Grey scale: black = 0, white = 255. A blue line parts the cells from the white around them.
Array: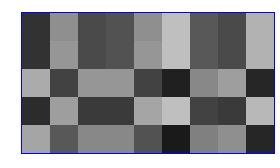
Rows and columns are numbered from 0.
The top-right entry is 178
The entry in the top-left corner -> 50
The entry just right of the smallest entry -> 128
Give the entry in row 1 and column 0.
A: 50
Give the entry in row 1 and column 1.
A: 150
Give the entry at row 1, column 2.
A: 74
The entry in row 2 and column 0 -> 171
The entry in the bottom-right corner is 38
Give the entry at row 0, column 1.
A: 143
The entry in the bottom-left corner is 165
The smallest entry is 26
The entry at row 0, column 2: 74
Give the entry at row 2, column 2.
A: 150

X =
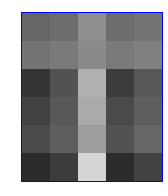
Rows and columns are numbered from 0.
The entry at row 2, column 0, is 52
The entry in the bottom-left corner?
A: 44
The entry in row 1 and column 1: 122
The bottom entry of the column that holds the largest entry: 213
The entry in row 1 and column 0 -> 116
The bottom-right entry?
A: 66
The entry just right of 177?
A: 60
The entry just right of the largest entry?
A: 44
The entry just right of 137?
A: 122

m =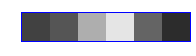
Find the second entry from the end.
100
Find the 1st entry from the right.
44
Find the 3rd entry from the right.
229

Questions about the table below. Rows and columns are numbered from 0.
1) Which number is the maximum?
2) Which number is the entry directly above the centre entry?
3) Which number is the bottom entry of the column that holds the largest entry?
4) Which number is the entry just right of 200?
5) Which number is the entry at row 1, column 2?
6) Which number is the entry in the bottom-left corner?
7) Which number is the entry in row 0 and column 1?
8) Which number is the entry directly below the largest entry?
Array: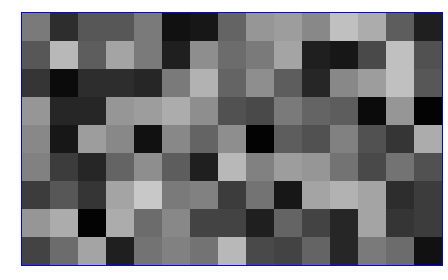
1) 200
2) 81
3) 115
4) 122
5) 93
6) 67
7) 45
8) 108

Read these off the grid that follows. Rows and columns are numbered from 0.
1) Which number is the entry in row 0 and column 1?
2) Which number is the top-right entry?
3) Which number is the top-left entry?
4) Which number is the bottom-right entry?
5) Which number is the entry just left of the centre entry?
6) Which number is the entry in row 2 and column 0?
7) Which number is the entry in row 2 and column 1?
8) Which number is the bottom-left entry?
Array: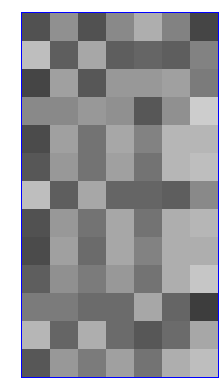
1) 144
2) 69
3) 81
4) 190
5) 167
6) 69
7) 160
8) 87

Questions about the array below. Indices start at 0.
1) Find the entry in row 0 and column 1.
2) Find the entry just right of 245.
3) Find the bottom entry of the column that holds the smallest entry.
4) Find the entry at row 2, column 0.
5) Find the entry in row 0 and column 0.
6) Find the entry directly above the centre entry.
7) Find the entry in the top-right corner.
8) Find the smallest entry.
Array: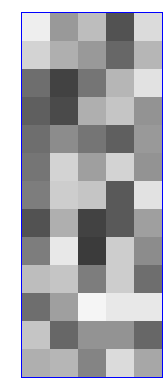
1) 153
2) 232
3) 132
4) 110
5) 238
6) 159
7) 219
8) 59

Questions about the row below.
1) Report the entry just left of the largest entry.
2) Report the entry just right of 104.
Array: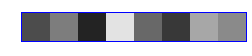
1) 35
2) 56
